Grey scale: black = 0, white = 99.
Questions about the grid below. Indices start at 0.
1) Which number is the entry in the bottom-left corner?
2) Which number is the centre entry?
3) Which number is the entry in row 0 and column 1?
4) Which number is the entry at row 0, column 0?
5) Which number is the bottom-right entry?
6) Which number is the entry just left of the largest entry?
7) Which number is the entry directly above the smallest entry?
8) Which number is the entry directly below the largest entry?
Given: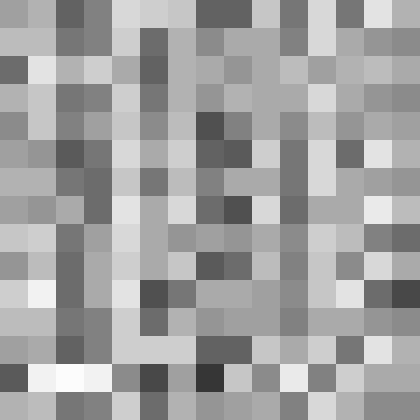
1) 69
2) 42
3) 69
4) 62
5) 54
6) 94
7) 38
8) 46

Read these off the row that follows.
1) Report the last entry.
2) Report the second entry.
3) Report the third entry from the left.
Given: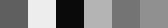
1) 56
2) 92
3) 4

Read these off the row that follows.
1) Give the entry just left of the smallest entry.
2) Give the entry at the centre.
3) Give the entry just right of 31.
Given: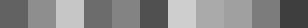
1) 48
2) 31
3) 80

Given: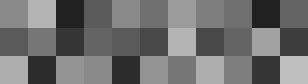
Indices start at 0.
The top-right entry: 39
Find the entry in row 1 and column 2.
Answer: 21
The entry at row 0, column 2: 13
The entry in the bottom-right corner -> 74
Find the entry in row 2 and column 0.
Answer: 67
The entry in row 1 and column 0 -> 35
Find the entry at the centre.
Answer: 28
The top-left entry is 53

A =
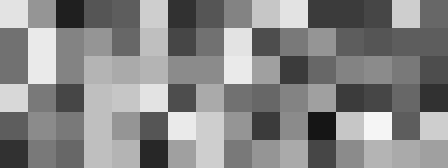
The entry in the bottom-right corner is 62
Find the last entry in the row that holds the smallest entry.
80
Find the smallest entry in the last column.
19
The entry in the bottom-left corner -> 19
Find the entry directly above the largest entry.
27
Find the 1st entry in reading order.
88
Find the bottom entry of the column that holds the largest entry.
70
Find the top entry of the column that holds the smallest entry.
23
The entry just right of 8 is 77
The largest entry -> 95
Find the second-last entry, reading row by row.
66
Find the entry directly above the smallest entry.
62
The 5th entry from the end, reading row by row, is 27
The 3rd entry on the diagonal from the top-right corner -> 54
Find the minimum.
8
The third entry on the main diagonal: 51
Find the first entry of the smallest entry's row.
36
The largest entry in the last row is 80
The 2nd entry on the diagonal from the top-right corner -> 36
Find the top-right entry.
40
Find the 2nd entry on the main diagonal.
91
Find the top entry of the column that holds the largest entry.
27
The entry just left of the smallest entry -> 54
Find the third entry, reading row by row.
12
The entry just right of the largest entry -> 36
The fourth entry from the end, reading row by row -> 54
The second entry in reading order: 58
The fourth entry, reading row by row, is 33

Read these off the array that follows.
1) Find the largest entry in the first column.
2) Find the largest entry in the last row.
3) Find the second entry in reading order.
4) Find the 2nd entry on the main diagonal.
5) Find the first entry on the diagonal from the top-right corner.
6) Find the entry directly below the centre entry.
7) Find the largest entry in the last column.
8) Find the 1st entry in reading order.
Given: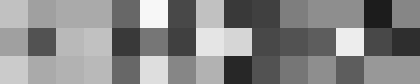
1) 79
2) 86
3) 62
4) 32
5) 52
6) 69
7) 59
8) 75

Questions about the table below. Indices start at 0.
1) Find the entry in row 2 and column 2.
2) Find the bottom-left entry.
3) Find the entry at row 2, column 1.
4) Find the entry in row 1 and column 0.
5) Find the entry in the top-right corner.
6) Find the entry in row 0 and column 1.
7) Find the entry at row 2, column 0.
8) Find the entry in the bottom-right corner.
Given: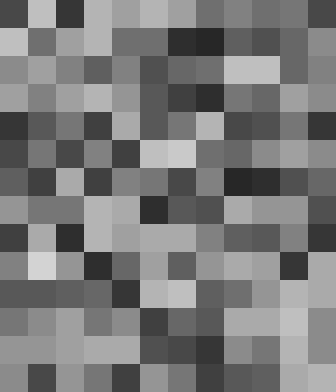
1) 50
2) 54
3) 62
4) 74
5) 28
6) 74
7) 54
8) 70

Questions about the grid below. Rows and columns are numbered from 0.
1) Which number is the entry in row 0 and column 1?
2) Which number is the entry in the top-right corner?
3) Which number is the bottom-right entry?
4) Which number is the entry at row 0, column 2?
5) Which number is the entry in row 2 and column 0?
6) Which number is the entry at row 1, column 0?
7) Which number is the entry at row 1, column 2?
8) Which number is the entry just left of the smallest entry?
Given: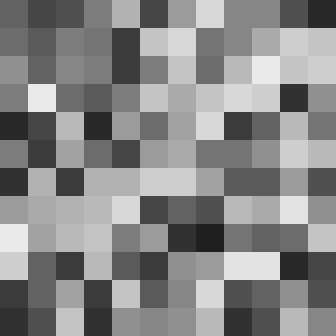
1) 27
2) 16
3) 52
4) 31
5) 56
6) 42
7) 48
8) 19
